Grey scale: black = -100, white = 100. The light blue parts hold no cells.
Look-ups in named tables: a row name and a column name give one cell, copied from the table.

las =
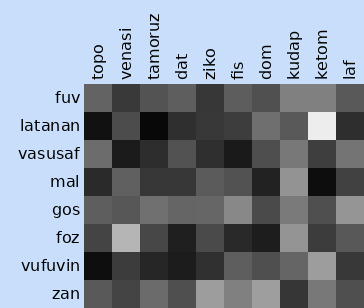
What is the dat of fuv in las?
-26
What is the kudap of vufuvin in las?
-21
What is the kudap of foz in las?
16
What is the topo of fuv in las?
-22
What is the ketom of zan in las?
-6
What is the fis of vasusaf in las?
-80
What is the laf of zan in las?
-38
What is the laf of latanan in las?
-64
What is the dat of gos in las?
-21
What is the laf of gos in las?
17
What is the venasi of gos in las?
-32
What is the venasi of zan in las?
-47
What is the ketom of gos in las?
-38
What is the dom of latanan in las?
-13
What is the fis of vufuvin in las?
-26
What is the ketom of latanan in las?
86
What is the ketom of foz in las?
-53
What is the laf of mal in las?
-49
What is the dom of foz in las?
-77
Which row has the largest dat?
gos

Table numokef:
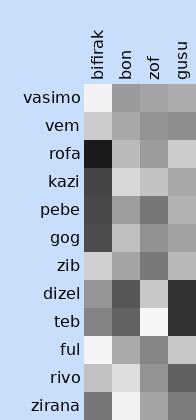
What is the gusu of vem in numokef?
11
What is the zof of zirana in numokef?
29
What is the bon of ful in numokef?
33
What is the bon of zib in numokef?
29
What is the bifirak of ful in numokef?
91
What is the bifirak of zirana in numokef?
-7
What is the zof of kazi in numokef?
52
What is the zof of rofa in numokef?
22
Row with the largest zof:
teb

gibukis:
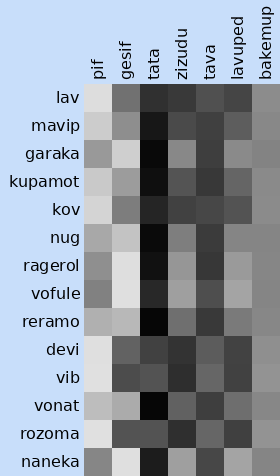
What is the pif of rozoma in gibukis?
76
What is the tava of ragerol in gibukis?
-57
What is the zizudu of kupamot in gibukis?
-34
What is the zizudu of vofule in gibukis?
25
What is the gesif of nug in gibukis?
53
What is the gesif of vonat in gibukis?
34
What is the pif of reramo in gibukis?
38
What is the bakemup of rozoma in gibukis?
15
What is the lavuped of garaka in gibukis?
8
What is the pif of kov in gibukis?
66
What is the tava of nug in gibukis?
-54
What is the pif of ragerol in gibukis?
12
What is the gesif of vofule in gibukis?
75
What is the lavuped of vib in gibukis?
-49
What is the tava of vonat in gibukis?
-51
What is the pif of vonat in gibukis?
48
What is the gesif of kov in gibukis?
-2
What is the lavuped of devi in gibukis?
-48

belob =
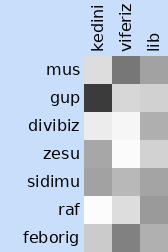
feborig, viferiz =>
1
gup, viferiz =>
69
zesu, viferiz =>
97
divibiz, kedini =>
85
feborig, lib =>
38
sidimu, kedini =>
27
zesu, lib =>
65
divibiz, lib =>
37
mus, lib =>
27
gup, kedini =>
-54
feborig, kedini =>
59
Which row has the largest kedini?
raf

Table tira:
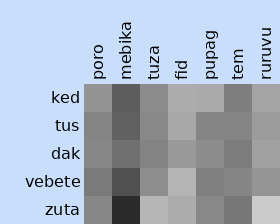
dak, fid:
20
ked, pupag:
33
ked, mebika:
-27
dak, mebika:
-12
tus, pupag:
4
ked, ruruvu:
29
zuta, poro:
6
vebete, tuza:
11
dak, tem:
-3
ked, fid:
35
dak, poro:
6
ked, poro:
16
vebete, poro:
-4
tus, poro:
4
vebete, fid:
41
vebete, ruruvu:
17
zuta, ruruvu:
59
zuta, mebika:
-66

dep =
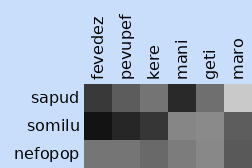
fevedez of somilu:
-85
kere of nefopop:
-18
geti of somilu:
8
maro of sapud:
58
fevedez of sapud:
-55
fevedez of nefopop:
-8
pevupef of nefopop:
-8
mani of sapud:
-68
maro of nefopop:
-30
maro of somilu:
-27
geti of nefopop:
7
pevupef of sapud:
-28
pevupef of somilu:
-70
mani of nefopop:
-3
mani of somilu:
5
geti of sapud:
-13
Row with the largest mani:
somilu

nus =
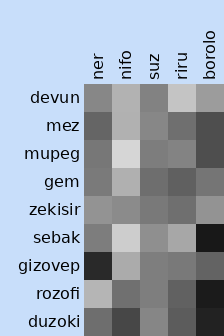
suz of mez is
6
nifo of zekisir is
9
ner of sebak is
-2
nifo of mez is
39
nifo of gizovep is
34
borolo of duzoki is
-73
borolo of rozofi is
-79
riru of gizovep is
-5
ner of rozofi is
42
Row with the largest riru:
devun

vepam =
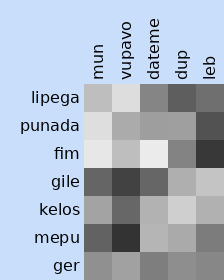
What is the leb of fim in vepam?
-56
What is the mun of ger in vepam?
13
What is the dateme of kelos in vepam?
40
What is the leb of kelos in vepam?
39
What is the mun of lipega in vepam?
49
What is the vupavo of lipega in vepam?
73
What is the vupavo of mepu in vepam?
-60
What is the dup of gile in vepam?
37

